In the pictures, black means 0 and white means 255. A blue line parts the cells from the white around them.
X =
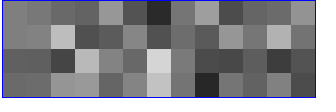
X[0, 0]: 127
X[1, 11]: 178
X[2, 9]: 72
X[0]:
[127, 120, 105, 99, 151, 83, 42, 117, 158, 76, 101, 107, 147]
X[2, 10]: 93
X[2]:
[96, 95, 69, 185, 131, 104, 213, 122, 75, 72, 93, 61, 83]
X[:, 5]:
[83, 134, 104, 132]
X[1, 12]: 115
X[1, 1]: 130

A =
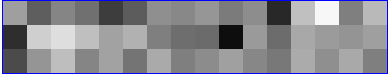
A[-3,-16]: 159
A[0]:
[159, 94, 133, 112, 61, 92, 143, 136, 150, 123, 141, 40, 192, 247, 127, 185]
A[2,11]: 120
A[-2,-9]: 110
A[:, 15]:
[185, 159, 127]
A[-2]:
[46, 207, 222, 191, 162, 177, 127, 110, 107, 14, 154, 108, 168, 155, 148, 159]
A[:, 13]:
[247, 155, 143]
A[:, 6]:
[143, 127, 170]
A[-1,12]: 171
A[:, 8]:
[150, 107, 140]

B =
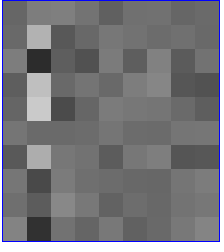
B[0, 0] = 102
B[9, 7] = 120
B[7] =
[118, 73, 123, 111, 108, 104, 103, 117, 124]
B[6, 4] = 92
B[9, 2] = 114
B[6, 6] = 126
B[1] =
[105, 178, 88, 104, 119, 114, 108, 112, 105]
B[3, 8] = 82
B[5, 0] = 117
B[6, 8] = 87
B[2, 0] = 125
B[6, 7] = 85
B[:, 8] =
[106, 105, 114, 82, 94, 118, 87, 124, 119, 132]
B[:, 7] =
[102, 112, 91, 86, 106, 117, 85, 117, 115, 120]
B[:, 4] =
[96, 119, 123, 105, 123, 117, 92, 108, 98, 120]
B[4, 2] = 75
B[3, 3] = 116
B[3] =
[94, 191, 105, 116, 105, 125, 134, 86, 82]
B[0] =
[102, 125, 127, 115, 96, 112, 113, 102, 106]
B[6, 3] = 114
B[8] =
[111, 92, 136, 120, 98, 109, 104, 115, 119]
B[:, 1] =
[125, 178, 44, 191, 202, 106, 173, 73, 92, 49]

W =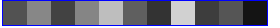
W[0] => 82
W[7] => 209
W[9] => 85

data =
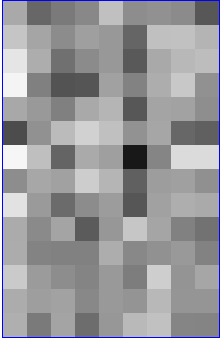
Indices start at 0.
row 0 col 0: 169
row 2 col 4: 152
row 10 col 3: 129
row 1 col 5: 101
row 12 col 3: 136
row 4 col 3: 169
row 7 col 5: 96
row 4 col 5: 87
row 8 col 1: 154
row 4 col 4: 181
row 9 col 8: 114
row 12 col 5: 148
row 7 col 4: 181
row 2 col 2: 112
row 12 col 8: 149
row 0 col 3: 136
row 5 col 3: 209
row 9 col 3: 91
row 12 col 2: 162
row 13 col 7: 133
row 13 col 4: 151
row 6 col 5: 24
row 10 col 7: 153
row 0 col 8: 87
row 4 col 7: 162
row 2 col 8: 189
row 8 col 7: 174
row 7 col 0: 141
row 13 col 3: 109
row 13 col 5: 185
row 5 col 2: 187
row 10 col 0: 172
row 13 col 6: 193
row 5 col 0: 76

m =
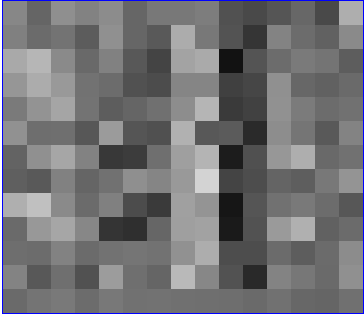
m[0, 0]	135
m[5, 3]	87
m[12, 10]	106
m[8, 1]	192
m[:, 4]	[140, 144, 129, 108, 93, 155, 56, 113, 128, 52, 114, 156, 120]
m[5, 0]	145
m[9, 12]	176
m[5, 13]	89
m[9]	[106, 152, 166, 135, 52, 47, 102, 159, 162, 26, 82, 154, 176, 97, 107]
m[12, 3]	108
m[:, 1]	[101, 107, 182, 172, 147, 110, 144, 89, 192, 152, 108, 88, 116]
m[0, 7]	120
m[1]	[128, 107, 115, 92, 144, 102, 89, 172, 120, 83, 53, 131, 108, 97, 138]
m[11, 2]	111
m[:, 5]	[102, 102, 88, 81, 101, 85, 60, 143, 76, 47, 117, 111, 113]
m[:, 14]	[174, 138, 93, 106, 113, 131, 113, 148, 87, 107, 140, 144, 112]
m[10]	[110, 108, 130, 107, 114, 117, 114, 145, 173, 77, 77, 107, 93, 107, 140]
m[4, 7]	141
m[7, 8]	211
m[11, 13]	106
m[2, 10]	84
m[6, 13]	105
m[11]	[131, 88, 111, 81, 156, 111, 101, 185, 135, 82, 41, 131, 119, 106, 144]
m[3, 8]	133
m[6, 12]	174

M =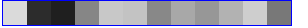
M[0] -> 218
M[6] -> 136
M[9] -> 178
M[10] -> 206

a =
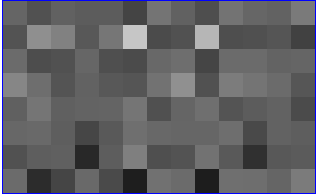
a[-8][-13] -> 101
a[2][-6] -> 110
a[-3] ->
[103, 105, 94, 70, 89, 111, 104, 102, 102, 110, 73, 98, 94]
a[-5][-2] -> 107
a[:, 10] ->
[102, 80, 107, 116, 92, 73, 48, 110]
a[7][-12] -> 44
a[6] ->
[81, 94, 96, 40, 93, 127, 79, 83, 114, 89, 48, 88, 91]
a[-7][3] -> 88
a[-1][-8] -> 30
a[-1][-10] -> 105
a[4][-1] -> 75
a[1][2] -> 129
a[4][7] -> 101
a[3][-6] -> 144
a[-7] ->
[83, 143, 129, 88, 118, 198, 75, 81, 182, 78, 80, 85, 65]
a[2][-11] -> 81
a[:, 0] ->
[101, 83, 107, 134, 96, 103, 81, 107]
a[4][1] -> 117
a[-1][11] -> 101
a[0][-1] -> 122
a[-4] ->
[96, 117, 96, 99, 100, 117, 80, 101, 111, 84, 92, 98, 75]
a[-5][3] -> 98
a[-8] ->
[101, 81, 97, 92, 92, 68, 116, 97, 78, 115, 102, 98, 122]
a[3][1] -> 110
